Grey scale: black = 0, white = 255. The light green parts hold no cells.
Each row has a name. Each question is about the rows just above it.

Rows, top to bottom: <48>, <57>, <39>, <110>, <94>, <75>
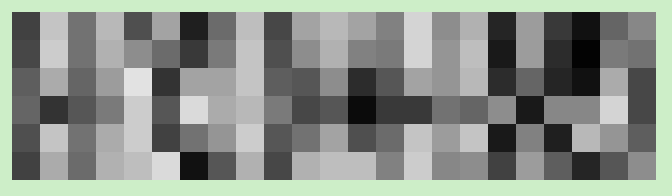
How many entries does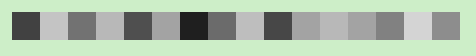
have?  16
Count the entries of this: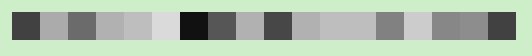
18
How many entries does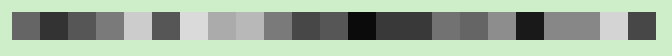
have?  23
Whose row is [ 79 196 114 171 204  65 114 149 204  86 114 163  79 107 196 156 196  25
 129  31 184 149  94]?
<94>

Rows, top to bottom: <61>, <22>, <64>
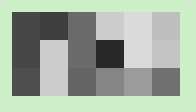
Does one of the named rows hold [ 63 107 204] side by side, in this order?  yes
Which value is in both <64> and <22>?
[204]
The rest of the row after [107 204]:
[218 190]
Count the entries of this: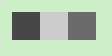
3
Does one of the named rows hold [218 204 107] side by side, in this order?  no
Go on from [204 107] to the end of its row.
[ 41 218 196]
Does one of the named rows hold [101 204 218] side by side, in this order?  no

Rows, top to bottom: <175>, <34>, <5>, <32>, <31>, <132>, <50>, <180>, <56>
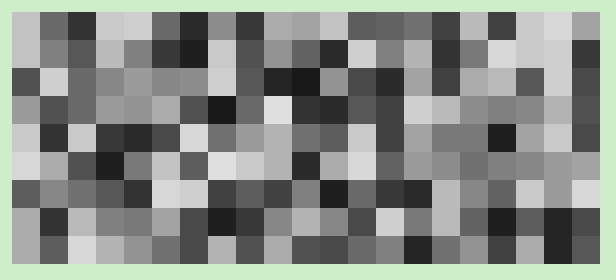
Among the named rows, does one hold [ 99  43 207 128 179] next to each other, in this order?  yes
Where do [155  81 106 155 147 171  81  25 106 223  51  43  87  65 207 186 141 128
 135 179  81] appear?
<32>
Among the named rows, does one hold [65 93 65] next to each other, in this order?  yes
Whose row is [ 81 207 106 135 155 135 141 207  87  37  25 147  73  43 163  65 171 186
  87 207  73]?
<5>
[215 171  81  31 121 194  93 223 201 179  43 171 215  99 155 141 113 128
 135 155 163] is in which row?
<132>

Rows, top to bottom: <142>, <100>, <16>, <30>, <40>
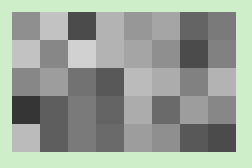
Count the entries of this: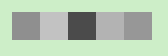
5
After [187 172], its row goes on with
[129 179]
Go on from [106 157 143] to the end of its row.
[88 75]
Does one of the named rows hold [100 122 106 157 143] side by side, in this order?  no
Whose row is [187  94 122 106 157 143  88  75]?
<40>
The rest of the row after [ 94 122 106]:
[157 143  88  75]
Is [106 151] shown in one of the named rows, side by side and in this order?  no

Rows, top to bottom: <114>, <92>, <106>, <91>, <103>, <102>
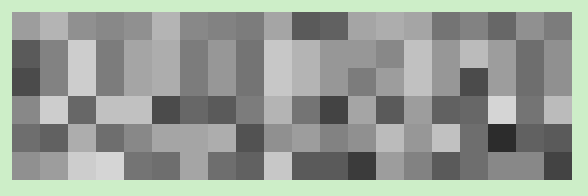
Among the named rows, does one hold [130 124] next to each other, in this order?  yes
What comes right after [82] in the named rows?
[144]
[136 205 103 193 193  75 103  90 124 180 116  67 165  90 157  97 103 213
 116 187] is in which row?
<91>
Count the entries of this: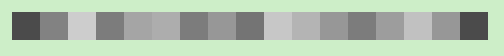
17

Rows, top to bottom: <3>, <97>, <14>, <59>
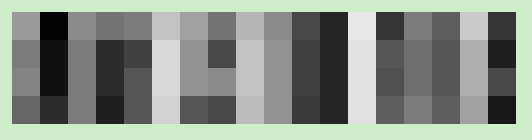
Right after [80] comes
[110]
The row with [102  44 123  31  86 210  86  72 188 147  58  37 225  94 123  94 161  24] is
<59>
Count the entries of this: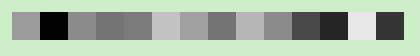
14
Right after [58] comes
[37]
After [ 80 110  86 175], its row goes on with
[72]
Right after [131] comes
[17]

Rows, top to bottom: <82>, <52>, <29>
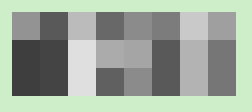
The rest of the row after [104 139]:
[124 201 159]
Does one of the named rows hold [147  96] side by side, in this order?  no
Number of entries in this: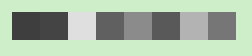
8
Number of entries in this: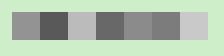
7
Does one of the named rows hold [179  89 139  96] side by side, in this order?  no
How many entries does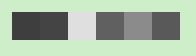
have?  6

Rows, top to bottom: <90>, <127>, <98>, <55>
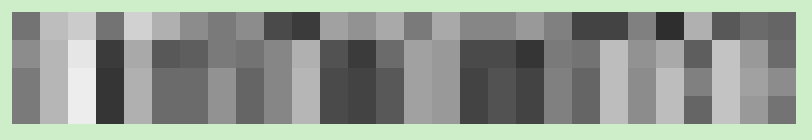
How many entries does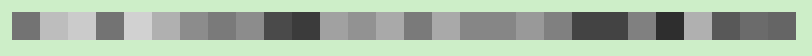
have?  28
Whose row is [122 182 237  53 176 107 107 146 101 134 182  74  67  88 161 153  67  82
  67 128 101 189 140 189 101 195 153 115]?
<55>

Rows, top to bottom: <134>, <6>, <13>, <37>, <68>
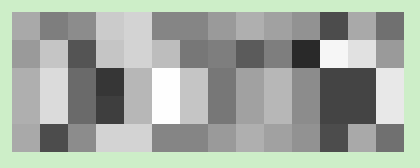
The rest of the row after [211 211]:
[133 133 154 175 161 146  76 169 112]
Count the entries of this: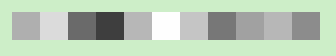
11
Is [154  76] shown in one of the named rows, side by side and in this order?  no
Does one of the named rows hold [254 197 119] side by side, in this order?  yes
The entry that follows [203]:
[211]
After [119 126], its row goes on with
[ 91 126  41 246 225 154]
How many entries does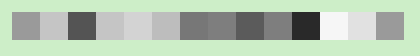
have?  14

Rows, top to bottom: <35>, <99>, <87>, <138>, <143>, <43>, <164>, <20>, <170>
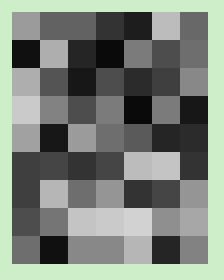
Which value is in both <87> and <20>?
[77]
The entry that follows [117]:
[196]
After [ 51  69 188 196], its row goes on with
[51]
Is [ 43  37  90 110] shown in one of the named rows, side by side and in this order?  no
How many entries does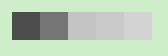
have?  5
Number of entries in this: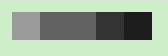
5

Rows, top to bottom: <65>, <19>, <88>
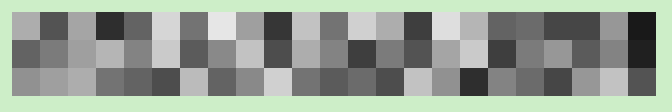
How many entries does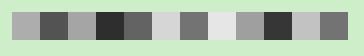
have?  12
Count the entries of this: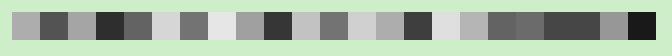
23

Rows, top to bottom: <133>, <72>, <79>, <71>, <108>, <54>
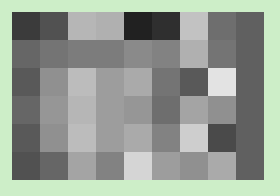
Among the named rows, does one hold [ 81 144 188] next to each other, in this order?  no
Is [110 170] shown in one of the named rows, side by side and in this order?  no
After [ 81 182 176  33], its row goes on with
[ 47 194 110  96]
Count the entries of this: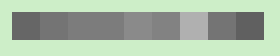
9

